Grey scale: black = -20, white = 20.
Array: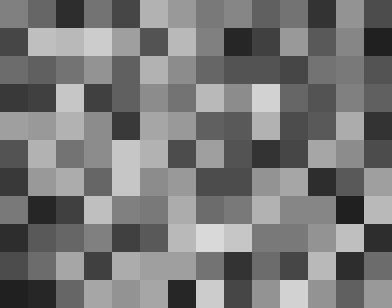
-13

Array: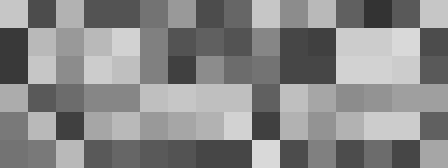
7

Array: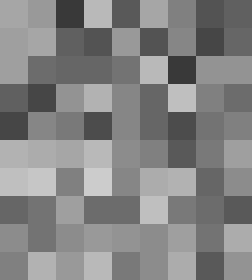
-4

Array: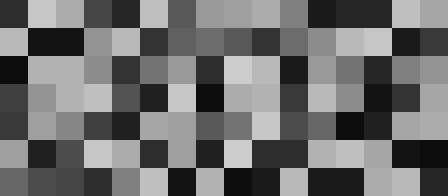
-11

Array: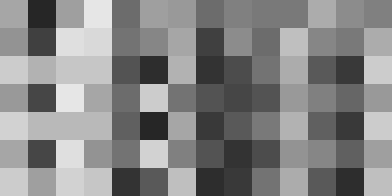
13

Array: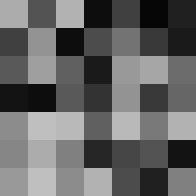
2

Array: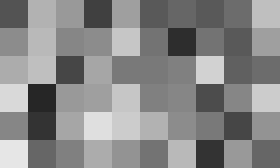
14

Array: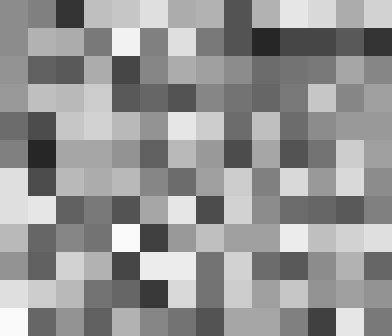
3

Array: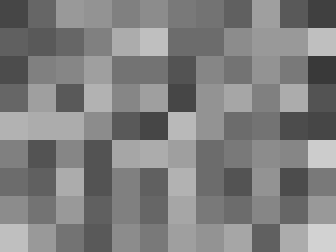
-3
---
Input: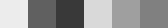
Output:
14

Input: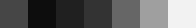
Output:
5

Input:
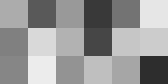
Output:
16

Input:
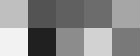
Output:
13

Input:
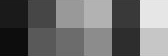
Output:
11

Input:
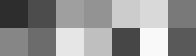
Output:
16
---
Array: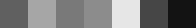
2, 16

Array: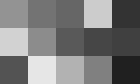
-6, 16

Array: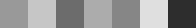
7, 15

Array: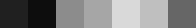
6, 14

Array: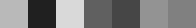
-5, 14

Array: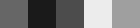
-8, 17

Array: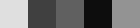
-5, 15

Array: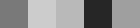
9, 12

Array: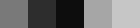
-18, 11

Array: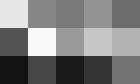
4, 19
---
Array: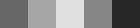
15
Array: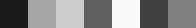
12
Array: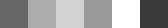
13
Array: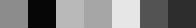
9
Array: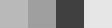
-10
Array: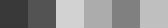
13
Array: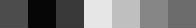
-11
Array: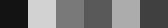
-1
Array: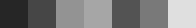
3
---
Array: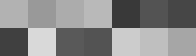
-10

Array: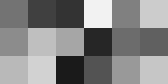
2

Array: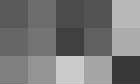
-4

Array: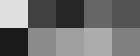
-16

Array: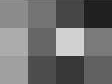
7

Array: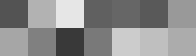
6

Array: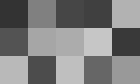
-7

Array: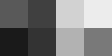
-16

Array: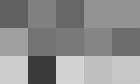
5
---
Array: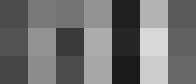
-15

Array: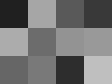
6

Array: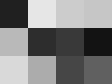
16

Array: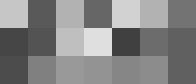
13

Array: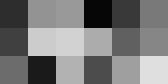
-19

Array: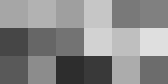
11
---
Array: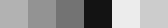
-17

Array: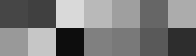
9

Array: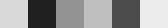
10

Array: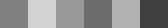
-3

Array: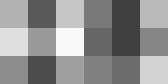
-1

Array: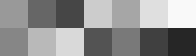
12

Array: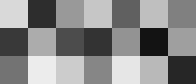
11

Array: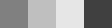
-10

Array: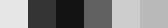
-5
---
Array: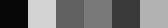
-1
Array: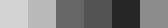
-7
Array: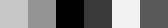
-11
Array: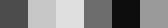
-3
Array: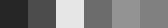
-3
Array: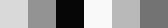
19
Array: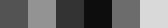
-18
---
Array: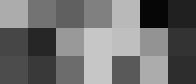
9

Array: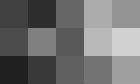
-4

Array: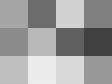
-3

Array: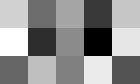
6

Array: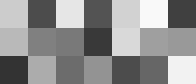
13

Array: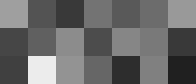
-6

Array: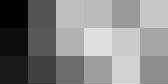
9
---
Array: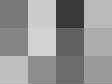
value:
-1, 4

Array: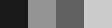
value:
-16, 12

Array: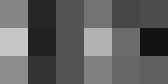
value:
1, -5

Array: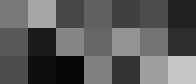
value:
-1, 11

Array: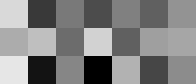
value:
14, 2

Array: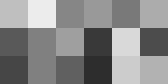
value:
10, 8

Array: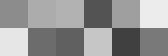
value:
2, -1

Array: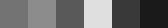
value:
-2, -16
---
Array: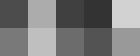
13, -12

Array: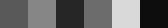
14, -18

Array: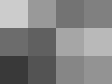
12, -11

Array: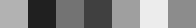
17, -15

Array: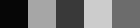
12, -19

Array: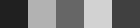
13, -15

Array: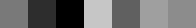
11, -20
